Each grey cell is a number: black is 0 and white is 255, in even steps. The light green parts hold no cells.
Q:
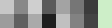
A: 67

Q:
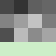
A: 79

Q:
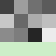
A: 91

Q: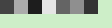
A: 67

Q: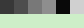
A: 77

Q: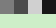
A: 124

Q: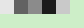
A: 139

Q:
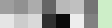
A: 101
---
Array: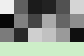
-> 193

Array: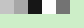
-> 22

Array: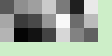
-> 215

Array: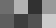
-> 62

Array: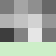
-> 131

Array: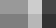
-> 127

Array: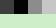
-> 3
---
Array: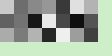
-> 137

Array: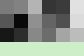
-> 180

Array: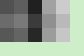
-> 32

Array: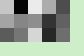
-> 235

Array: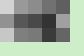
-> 140

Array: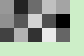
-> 108

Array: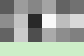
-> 134

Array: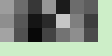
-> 55

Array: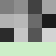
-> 65
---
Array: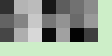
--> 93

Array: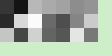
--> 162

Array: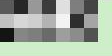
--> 223

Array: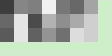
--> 119

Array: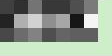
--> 56

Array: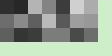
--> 60

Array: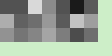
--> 82
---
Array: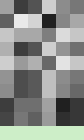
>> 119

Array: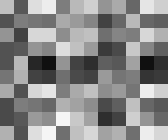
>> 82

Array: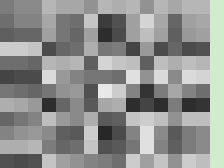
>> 75

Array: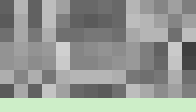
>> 168

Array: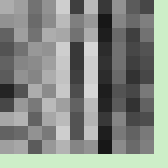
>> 167

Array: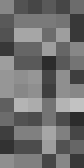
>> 128

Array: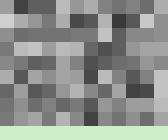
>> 150

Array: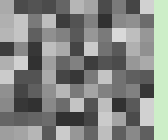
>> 164
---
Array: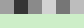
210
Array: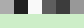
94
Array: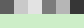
124
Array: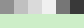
240
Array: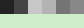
179
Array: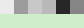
185
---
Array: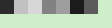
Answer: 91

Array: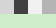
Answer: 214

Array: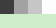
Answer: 198

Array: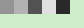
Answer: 148

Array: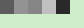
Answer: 133

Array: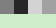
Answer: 161

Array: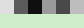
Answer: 91

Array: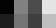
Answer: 62

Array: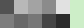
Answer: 82
